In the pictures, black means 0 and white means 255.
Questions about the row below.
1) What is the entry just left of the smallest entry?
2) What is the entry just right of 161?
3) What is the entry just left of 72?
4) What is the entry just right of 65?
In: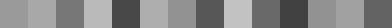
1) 105
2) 99
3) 186
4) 146

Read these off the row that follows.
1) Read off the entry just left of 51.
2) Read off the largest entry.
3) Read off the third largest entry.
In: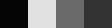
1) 106
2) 225
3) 51
